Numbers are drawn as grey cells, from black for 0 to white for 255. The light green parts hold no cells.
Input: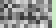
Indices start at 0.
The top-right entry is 105
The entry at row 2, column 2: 89
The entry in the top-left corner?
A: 105
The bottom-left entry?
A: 204
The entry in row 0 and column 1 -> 175
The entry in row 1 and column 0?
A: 132
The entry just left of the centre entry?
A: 76
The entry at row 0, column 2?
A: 105
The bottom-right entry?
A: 76
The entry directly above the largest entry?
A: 189
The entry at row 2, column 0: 76
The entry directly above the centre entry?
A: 147
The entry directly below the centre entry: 89
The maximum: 233
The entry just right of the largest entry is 189

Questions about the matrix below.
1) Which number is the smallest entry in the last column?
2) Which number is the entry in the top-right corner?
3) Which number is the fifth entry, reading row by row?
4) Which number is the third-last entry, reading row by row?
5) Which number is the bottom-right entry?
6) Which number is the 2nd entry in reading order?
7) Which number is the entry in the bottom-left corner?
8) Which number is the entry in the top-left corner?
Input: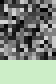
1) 5
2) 187
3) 87
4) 18
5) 74
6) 74
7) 62
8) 5

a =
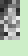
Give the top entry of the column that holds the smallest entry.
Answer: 76
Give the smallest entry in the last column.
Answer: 45
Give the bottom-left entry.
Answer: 106
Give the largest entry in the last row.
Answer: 207
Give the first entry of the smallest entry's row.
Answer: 29
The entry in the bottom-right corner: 191
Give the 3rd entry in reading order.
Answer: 61
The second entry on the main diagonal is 61
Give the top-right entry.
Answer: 91

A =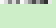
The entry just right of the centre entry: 147
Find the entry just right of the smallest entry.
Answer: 232

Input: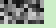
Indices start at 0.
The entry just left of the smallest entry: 113
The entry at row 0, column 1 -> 5
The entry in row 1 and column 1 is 89
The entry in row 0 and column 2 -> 139
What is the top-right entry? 163
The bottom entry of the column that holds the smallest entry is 204
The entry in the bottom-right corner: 48
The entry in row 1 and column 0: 177
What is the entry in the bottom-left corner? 113
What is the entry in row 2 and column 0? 48
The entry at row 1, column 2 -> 126
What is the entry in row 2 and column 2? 126
